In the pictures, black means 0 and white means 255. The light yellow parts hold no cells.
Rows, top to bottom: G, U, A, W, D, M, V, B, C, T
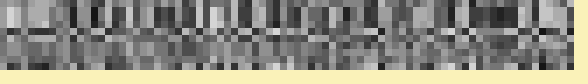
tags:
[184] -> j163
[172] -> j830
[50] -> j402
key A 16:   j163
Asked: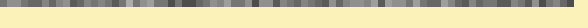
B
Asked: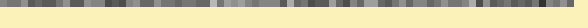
C
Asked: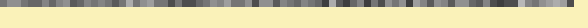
V

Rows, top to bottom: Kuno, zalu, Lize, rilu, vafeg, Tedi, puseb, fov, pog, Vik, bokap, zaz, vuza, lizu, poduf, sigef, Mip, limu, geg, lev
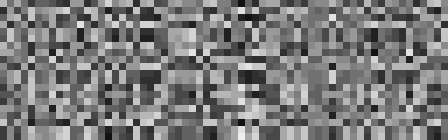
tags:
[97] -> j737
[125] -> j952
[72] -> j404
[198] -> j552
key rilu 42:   j952
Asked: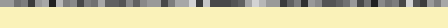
sigef
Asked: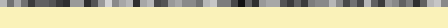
Kuno
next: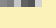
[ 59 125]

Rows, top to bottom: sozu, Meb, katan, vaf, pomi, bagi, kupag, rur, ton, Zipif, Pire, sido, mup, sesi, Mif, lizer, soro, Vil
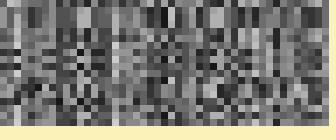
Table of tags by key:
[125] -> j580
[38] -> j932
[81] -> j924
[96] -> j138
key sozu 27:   j580
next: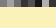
[ 96 137]
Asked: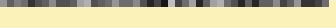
Meb
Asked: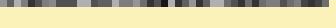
vaf

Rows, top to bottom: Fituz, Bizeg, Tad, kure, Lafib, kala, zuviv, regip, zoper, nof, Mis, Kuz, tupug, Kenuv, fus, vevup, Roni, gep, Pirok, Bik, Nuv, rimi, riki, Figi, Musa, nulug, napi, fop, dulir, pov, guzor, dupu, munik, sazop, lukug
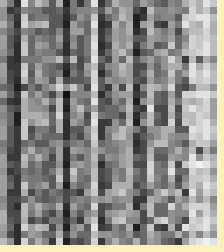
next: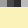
[134 134]
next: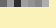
[146 121]
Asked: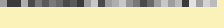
fop
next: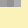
[46 74]

